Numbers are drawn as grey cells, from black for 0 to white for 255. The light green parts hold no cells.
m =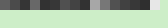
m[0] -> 95
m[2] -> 53
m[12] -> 65

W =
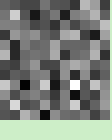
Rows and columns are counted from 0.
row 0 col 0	98
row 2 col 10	190
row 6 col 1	63
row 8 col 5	22
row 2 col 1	127
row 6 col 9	94
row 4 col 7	102
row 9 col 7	14
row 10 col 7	205
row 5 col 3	115
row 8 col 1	131
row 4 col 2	126
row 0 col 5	84
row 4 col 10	104
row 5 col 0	181
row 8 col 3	114
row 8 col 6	104
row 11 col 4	11
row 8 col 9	195
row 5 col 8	114
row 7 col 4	129
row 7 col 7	42
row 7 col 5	45
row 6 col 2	113
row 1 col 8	140
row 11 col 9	65
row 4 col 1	38
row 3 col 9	27
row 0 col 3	70
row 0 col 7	53
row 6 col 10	106
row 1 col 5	119
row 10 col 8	57
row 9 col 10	147
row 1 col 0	116

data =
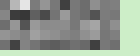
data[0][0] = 118
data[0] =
[118, 183, 229, 123, 149, 120, 64, 120, 109, 143, 124, 127]
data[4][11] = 111
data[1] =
[134, 60, 55, 96, 74, 116, 154, 119, 109, 83, 124, 120]
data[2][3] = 153
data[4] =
[113, 66, 131, 116, 100, 93, 102, 112, 105, 64, 120, 111]
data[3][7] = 127
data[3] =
[148, 140, 130, 160, 148, 143, 133, 127, 144, 155, 119, 127]
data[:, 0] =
[118, 134, 110, 148, 113]
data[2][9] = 165

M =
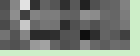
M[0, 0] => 78
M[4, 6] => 79
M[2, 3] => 103
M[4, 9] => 103
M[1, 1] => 142
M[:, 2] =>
[226, 63, 200, 134, 95]
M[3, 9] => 45
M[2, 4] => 118
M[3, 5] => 47
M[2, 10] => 98
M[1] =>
[87, 142, 63, 131, 123, 125, 100, 97, 145, 139, 107, 102, 124]
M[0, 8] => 33
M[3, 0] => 115
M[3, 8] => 14
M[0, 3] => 48
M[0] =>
[78, 134, 226, 48, 99, 85, 47, 88, 33, 80, 97, 101, 129]
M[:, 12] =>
[129, 124, 119, 64, 104]
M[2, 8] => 101

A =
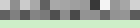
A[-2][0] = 208
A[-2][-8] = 165
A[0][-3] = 151
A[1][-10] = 122
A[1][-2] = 149
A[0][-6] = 155
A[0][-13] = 143
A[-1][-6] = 147

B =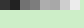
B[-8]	51
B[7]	236
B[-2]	206

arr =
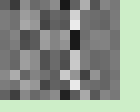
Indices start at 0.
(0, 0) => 97
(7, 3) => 131
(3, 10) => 129
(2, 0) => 124
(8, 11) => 123
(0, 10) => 133
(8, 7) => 233
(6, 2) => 158
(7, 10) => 102
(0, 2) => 141
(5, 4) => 82
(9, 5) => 139
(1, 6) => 94
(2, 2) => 167
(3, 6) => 158
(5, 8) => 123
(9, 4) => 120
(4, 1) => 124
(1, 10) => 104
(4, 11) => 113
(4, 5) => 132
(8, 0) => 124
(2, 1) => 113
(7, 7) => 148
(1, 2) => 156
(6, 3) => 141
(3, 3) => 91
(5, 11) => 122
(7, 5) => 95
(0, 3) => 106
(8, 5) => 98
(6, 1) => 103
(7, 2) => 101
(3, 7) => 23
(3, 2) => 73
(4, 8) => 118
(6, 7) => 201

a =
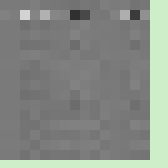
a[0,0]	122
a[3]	[122, 122, 120, 124, 121, 122, 122, 130, 124, 123, 122, 122, 120, 128, 122]
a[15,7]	116
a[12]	[123, 123, 116, 115, 121, 125, 128, 129, 129, 129, 118, 121, 118, 129, 126]
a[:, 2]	[122, 211, 112, 120, 114, 125, 120, 113, 117, 112, 120, 115, 116, 116, 121, 114]
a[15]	[122, 122, 114, 123, 115, 118, 117, 116, 124, 118, 126, 122, 120, 117, 116]
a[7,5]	123
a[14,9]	127
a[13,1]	122
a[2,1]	122
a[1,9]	120
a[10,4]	119
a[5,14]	121
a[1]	[129, 125, 211, 132, 177, 134, 130, 48, 72, 120, 119, 130, 174, 59, 144]
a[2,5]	120
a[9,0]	122
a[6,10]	119
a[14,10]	119
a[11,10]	126
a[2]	[122, 122, 112, 119, 115, 120, 121, 123, 128, 122, 123, 122, 118, 123, 119]
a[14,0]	123
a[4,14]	120
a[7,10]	120
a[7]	[122, 122, 113, 116, 118, 123, 125, 126, 129, 126, 120, 121, 117, 126, 123]
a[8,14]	121
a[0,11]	123
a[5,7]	125
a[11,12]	120
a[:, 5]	[119, 134, 120, 122, 120, 122, 125, 123, 122, 122, 119, 118, 125, 119, 125, 118]
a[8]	[122, 122, 117, 122, 119, 122, 122, 130, 126, 123, 122, 122, 118, 129, 121]
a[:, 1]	[122, 125, 122, 122, 122, 122, 123, 122, 122, 122, 122, 122, 123, 122, 123, 122]
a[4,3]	115
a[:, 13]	[115, 59, 123, 128, 112, 124, 125, 126, 129, 119, 111, 118, 129, 120, 125, 117]
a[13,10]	126
